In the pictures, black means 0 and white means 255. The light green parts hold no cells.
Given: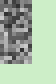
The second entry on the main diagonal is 107
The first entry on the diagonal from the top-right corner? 135
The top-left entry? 123
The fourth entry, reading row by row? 64
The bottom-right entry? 160
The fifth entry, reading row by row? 93
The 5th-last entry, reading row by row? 135
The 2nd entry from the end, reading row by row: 190
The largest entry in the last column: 190
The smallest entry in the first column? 78
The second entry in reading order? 64
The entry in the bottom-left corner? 190
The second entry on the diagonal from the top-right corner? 78
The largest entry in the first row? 147
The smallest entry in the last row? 78
